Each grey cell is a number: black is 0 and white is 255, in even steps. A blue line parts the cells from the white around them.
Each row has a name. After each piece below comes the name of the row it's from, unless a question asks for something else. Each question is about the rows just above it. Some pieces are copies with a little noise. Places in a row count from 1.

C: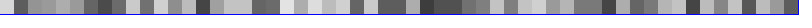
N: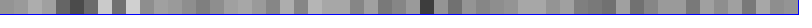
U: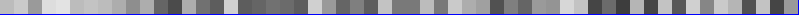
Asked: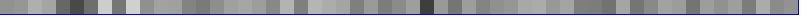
N
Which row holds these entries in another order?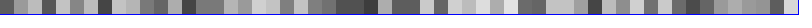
C
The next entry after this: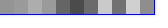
[188]
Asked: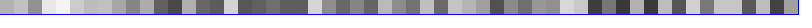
U

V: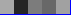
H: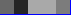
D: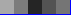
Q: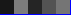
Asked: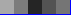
D
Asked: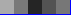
D
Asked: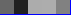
H
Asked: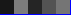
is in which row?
Q
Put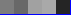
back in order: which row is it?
V

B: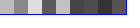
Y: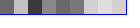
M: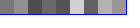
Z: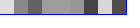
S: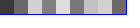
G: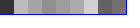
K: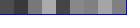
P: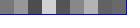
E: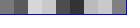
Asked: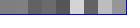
M
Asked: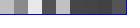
B
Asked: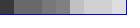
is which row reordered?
S
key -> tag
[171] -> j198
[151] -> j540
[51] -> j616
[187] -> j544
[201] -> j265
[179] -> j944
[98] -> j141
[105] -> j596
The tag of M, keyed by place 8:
j944
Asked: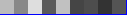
B
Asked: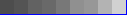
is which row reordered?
M

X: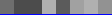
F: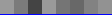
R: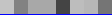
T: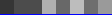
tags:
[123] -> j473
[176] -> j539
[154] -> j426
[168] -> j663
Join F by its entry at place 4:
j426
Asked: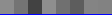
F
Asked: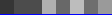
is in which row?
T

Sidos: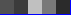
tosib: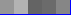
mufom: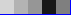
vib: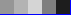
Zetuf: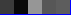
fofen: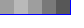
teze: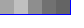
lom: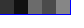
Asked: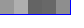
tosib
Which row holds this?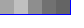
teze
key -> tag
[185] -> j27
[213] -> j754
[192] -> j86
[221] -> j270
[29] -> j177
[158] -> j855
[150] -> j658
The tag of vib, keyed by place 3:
j754
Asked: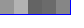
tosib
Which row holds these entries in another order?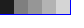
vib
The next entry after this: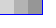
[23]

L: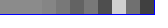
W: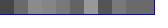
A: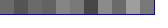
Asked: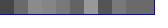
W
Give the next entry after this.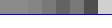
[112]
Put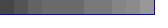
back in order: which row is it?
W
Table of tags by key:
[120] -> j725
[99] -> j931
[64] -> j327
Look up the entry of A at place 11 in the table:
j725
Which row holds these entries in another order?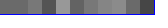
W

